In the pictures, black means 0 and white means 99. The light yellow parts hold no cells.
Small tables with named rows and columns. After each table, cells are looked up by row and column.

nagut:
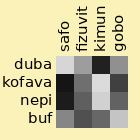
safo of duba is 83
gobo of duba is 56
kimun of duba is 13
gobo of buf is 76
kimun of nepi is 81
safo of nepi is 11
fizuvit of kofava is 43
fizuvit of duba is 61
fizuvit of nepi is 37
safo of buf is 52
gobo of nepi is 38
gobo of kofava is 25
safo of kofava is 8
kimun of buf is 40
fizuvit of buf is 31
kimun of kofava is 85
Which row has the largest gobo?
buf

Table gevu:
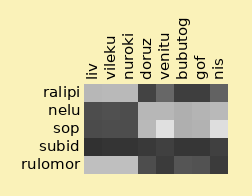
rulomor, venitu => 23
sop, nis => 86
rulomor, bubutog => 33
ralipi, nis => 38
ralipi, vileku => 72
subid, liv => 19
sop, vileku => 30
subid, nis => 25
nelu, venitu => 71
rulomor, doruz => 30
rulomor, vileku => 74
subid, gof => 21
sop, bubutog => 68
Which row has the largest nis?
sop

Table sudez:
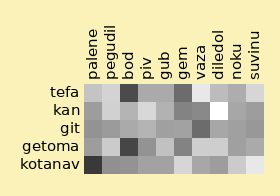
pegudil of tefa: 82
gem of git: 63
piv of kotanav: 63
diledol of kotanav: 61
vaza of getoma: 80
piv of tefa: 66
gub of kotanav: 63
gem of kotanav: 83
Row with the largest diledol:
kan

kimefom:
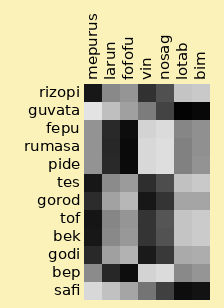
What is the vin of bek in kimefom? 20
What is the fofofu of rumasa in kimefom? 4
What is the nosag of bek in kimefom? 32
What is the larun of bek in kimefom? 53
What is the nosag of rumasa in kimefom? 86
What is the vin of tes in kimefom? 18

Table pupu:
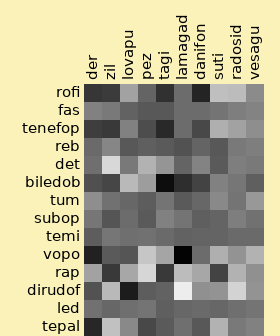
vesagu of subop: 44
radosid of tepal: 47
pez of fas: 34
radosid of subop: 49
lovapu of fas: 38
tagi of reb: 35
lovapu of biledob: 72
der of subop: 46
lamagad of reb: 32
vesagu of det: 47
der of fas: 50

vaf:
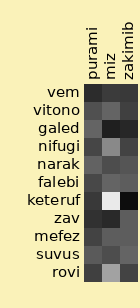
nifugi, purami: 27
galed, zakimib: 15
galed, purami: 39
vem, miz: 23
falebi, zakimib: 36
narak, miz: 30
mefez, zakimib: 36
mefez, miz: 36
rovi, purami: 25
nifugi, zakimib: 26
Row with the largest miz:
keteruf

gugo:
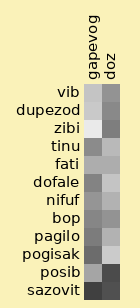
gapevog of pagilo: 48
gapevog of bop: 52
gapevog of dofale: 51
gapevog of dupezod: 78
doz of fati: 67
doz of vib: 57
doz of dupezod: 53
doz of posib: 29
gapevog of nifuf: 58
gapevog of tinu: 54
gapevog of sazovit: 25
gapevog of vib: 76
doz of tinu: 72
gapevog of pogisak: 42
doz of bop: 57
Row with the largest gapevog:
zibi

